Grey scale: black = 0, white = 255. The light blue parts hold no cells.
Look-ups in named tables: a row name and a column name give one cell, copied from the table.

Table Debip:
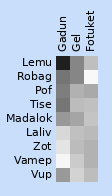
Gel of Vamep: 203
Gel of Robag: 134
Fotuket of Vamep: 178
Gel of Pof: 177
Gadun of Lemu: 31
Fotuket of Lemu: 191
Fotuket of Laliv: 186
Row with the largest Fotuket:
Robag

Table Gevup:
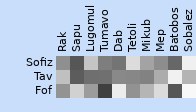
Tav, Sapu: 92
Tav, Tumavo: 112
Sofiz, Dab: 116
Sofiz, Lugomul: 197
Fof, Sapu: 209
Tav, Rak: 192
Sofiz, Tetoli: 220
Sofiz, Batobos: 103
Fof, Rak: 147
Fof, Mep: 219

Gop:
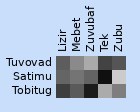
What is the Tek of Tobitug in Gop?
171
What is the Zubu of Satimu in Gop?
203
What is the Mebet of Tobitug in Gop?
90
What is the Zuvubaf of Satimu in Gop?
99
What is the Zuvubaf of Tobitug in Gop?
27
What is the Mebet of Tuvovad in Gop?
138
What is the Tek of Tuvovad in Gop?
67
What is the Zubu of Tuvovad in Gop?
85
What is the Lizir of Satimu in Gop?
101
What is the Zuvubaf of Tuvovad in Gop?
170
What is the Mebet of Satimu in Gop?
116
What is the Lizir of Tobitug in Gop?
62
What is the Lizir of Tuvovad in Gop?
93

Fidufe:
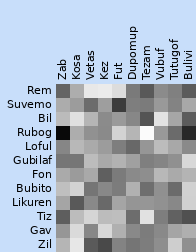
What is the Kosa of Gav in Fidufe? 218
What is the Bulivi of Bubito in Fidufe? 209
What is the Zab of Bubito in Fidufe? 191
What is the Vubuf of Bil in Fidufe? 226
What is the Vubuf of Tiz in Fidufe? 126
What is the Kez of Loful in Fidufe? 156
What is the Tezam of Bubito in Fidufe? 110
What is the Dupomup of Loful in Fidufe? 104
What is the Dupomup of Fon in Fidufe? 138
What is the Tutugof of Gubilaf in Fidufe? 144
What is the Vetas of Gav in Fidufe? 135
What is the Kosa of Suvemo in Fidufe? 156

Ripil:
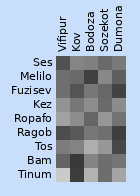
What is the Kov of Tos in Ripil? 131
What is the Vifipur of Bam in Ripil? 100
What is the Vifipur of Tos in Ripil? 124
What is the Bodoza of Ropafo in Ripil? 101
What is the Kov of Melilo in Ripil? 106
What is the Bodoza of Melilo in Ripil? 64
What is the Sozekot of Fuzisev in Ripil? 103
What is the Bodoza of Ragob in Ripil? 119
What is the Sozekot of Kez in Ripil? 106
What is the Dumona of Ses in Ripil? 121
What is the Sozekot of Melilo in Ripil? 136
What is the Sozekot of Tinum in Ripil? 109
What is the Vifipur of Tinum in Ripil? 202
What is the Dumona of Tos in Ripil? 71
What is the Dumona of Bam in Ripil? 116
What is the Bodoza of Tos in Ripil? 174
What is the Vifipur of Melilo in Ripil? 111
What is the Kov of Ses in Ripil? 133

